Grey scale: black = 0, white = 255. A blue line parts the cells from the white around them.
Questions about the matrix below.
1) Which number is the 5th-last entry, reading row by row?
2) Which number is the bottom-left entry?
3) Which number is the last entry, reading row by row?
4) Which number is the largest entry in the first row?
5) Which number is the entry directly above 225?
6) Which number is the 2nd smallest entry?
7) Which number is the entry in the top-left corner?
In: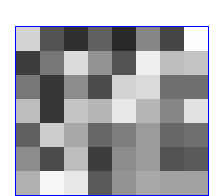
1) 89
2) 176
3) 162
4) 253
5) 111
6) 48
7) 211

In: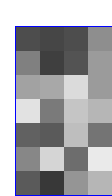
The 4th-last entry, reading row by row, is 90
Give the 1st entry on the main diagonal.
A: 77
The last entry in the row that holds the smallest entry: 182
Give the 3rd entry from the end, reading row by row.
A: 56
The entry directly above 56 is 213
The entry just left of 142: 77
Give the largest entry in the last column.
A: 234
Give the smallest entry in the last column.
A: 116

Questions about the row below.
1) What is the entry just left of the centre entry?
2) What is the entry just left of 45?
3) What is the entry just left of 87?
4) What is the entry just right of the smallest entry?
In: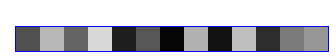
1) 87
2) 191
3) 31
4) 177

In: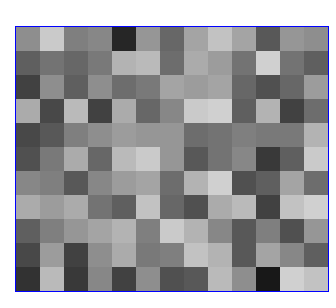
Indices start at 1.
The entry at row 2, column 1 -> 95
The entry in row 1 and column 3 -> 127
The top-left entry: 142
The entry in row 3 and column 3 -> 95
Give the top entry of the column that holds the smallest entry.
88
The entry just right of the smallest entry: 208
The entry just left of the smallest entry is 142
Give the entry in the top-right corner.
142
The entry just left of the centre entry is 202
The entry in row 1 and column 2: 202
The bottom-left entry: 50
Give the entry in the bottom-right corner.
194
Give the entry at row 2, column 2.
115
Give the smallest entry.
24
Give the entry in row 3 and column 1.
65
